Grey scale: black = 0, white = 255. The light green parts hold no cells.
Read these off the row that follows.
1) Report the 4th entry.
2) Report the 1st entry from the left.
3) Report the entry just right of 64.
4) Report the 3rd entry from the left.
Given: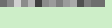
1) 139
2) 110
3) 139
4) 208

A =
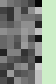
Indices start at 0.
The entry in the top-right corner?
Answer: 5
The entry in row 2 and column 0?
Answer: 90
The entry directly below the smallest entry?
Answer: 191
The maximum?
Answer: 207
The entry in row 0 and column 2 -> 103
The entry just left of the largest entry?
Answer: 78
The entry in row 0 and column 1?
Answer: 116
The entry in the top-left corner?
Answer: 143
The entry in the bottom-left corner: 78
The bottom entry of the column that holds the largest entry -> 191
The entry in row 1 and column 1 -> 51
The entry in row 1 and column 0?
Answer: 65
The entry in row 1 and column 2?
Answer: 129

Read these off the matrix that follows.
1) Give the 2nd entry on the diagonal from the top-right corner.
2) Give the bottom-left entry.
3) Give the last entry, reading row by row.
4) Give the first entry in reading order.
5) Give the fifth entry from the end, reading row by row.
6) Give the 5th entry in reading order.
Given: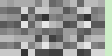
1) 118
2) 201
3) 214
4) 171
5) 201
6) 171

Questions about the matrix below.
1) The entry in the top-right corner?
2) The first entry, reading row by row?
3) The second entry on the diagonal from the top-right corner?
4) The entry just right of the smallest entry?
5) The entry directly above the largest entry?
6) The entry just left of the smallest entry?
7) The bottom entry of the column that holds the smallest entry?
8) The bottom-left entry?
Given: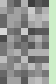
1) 74
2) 190
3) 132
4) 89
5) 104
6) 177
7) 177
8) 89

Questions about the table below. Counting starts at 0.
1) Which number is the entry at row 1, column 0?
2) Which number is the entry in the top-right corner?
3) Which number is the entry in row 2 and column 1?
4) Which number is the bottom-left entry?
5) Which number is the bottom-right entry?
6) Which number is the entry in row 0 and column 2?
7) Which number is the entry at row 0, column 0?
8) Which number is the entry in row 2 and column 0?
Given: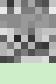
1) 234
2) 194
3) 139
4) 68
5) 80
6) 179
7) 165
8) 139

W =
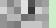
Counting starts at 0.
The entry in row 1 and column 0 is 212
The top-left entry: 183
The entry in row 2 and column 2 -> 183
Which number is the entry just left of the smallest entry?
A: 225
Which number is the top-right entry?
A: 159
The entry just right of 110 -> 123
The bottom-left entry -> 147

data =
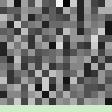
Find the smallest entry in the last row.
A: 21
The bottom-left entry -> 149
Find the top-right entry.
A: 189
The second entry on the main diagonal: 94
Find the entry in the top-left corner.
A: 134
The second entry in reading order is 189
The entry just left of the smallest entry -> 244
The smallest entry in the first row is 5
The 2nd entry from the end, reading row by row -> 161
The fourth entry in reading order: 161
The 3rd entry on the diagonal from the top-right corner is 106
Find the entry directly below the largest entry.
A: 52
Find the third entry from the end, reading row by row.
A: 149
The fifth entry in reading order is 81

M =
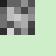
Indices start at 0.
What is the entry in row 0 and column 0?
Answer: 30
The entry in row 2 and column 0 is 113
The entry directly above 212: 83
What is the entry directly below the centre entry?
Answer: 157
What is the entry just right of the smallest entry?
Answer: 99
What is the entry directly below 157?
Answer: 83

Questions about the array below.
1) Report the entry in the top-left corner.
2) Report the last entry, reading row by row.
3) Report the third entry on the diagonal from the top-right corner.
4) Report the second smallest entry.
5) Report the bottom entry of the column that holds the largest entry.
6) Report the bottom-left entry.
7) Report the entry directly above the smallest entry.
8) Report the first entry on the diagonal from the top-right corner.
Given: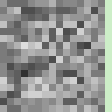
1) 150
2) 108
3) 136
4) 64
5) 150
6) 166
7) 94
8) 123

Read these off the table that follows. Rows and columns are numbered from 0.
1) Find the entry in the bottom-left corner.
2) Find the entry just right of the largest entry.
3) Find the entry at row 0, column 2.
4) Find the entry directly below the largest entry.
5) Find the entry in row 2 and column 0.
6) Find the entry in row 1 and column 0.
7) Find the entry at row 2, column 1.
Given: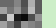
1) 161
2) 26
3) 132
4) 117
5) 66
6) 161
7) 202

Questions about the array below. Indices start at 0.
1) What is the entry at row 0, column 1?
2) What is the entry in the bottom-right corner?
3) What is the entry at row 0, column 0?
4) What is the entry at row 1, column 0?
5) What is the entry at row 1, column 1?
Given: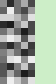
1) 43
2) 225
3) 143
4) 101
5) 238

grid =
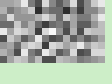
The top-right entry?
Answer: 232
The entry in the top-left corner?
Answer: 164
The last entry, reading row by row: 164
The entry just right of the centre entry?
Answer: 149
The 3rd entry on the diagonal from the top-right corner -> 123
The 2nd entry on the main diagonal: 123
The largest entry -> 248
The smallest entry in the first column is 77
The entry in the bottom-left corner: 93
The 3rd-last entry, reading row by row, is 135
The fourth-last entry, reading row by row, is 123
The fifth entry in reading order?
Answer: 123
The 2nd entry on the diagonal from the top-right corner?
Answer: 135
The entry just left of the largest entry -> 217
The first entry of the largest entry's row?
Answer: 232
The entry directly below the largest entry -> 77
